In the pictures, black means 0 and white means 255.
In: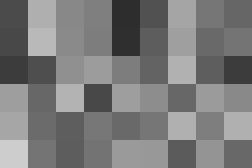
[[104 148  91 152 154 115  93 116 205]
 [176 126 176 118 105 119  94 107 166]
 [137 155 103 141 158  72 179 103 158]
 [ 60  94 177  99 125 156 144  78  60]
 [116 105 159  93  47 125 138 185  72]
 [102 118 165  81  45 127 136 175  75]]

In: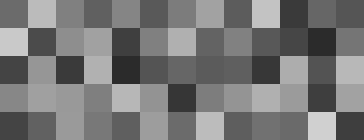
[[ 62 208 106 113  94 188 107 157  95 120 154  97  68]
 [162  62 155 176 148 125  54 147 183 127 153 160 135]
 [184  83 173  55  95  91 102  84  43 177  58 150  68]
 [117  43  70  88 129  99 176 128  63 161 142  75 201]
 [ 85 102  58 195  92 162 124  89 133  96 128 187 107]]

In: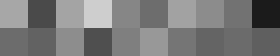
[[ 95 107 100 117 152 127  79 141  98 108]
 [ 27 114 140 162 109 134 206 164  74 167]]

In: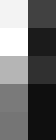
[[ 15 117]
 [ 15 122]
 [ 48 181]
 [ 27 255]
 [ 65 243]]

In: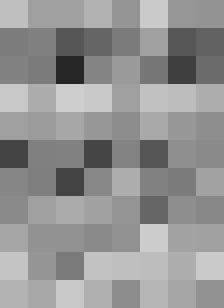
[[145 165 182 140 175 199 168 179]
 [202 174 189 191 194 122 149 196]
 [160 163 204 145 138 146 146 165]
 [135 142 102 148 161 171 159 137]
 [162 123 130 174 135  67 126 134]
 [138 143  86 131  69 129 128  68]
 [142 152 169 140 152 167 155 159]
 [173 188 193 159 200 205 172 199]
 [107  63 119 154 132  38 123 130]
 [ 98  87 160 123 101  86 128 124]
 [147 150 202 148 177 160 159 191]]

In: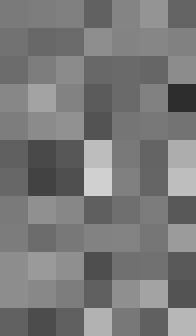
[[183  96 120 178  96  76  97]
 [ 83 163 143  96 125 136 141]
 [ 89 113 112  78 143 154 141]
 [155 118 131 130 120 108 124]
 [ 88 124 111  95 135 144 122]
 [190 101 128 208  79  66 103]
 [173 100 121 189  87  73  96]
 [115 120 117  83 145 139 125]
 [ 45 129 106  91 130 163 135]
 [140 102 106 104 139 125 108]
 [129 134 131 142 107 104 114]
 [100 148 132  97 128 125 122]]

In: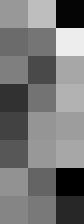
[[ 39 121 133]
 [  0 100 146]
 [167 152  87]
 [157 149  66]
 [178 115  49]
 [167  73 127]
 [237 117 107]
 [  5 190 152]]

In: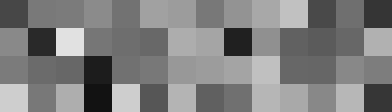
[[ 54 183 136 169 182 112  96 180  86 206  18 174 120 206]
 [125 136 102 103 192 164 156 152 120 113  28 103 107 123]
 [177 103  91  97 144  32 165 173 104 110 118 225  41 137]
 [ 53 111  73 193 168 147 120 156 161 114 139 123 121  71]]
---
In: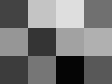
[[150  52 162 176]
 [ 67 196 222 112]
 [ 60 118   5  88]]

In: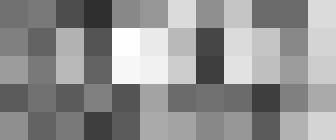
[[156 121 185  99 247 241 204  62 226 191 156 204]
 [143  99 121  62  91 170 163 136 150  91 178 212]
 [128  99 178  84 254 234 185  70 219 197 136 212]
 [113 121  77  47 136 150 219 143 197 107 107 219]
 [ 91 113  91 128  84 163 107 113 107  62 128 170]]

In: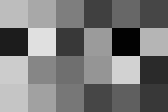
[[204 134 111 149 210  42]
 [197 161 119  70  95  56]
 [189 168 126  64 103  70]
 [ 28 224  56 155   2 181]]

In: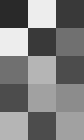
[[237  57 112]
 [181  76 161]
 [112 181  76]
 [ 76 161 140]
 [ 41 237  57]]

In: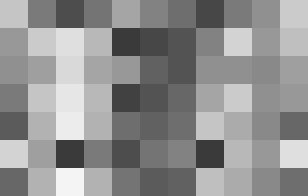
[[211 159  58 122  77 116 130  58 184 152 223]
 [197 122  77 116 165 130 110  71 122 144 203]
 [152 203 223 184  58  71  83 130 211 152 191]
 [144 159 217 165 152  97  83 144 144 137 159]
 [122 197 230 184  65  83 103 165 203 144 152]
 [103 178 244 178 116  91  97 191 171 137 110]
 [ 91 178 236 178 110  97 110 197 171 137 103]]

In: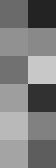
[[185 129]
 [164  93]
 [158  49]
 [145 137]
 [113 200]
 [106  35]]
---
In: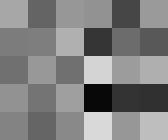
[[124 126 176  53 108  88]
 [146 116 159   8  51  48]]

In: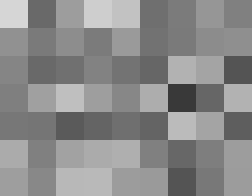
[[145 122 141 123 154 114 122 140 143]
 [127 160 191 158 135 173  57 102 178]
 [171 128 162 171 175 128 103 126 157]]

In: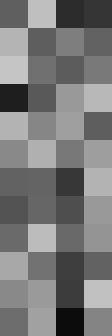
[[180  94 126  98]
 [ 30  89 153 184]
 [137 176 120 158]
 [ 83 102  78 153]
 [168 114  62  98]
 [109 161  12 132]]

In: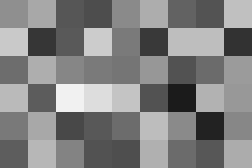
[[201  54  89 204 122  57 190 190  50]
 [186  92 241 221 196  82  27 178 152]
 [ 93 183 131  82  78 176 107  87 172]]

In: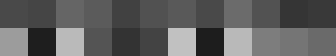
[[156  30 186  84  51  67 193  29 185 125 117 106]]

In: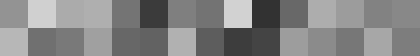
[[183 112 121 160 103  98 177  93  61  68 157 139 119 167 125]]

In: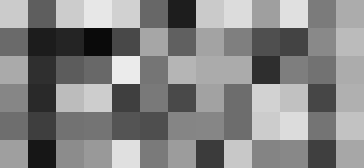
[[106  28  36  10  72 166  96 163 127  79  67 137 187]
 [134  41 188 205  63 121  73 162 109 210 193  70 176]
 [159  22 140 153 224 122 156  59 200 132 136  63 167]]
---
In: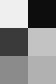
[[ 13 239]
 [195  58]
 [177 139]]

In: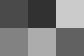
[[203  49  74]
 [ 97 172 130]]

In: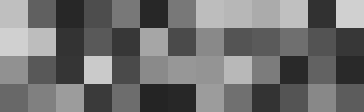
[[208  49 192 171 183 189 120  39 120  77  39  96 191]
 [ 55  83 111  90  84 137  74 166  55  89  51 189 208]
 [ 41  98  41 124 184 148 151 138  74 202  53  88 145]
 [ 92 136  84  51 112 156  39  36 109  58 156 128 104]]

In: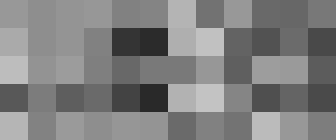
[[120 103 105 152 114 180 132 129 151 148 142 152]
 [ 73 107  82  99 193 175  43  52 129 148 142 170]
 [ 92 154 157  95 151 121 121 104 127 156 147 189]
 [ 74 100  79 133 195 178  41  67 106  94 124  88]
 [125 152 187 115 129 106 148 150 142 154 130 181]]

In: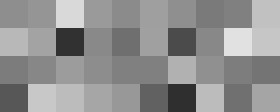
[[193 128 122 143 159 139 154 217 149 142]
 [198 225 136  75 160 111 137  49 163 184]
 [116 125 144 177 128 128 141 156 135 124]
 [165 112 188  47  97 152 166 188 200  87]]

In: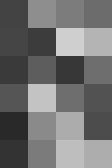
[[108 124 142  67]
 [180 207  60  69]
 [110  55  93  58]
 [ 82 110 195  85]
 [ 76 172 138  41]
 [173 190 123  51]]

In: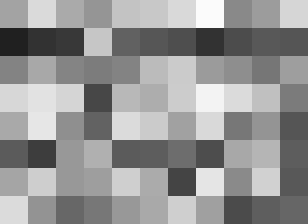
[[214 156 137 251 217 200 195 149 170 218 163]
 [ 85  88  76  50  78  86  97 198  56  50  32]
 [158 118 142 155 203 187 131 124 132 168 131]
 [123 192 219 243 204 173 184  71 213 226 215]
 [ 85 148 119 217 161 203 219  98 143 230 169]
 [ 93 181 168  77 109  93  91 176 152  61  91]
 [ 88 209 138 229  68 171 207 158 152 206 165]
 [102  94  75 160 207 169 152 119 103 147 219]]
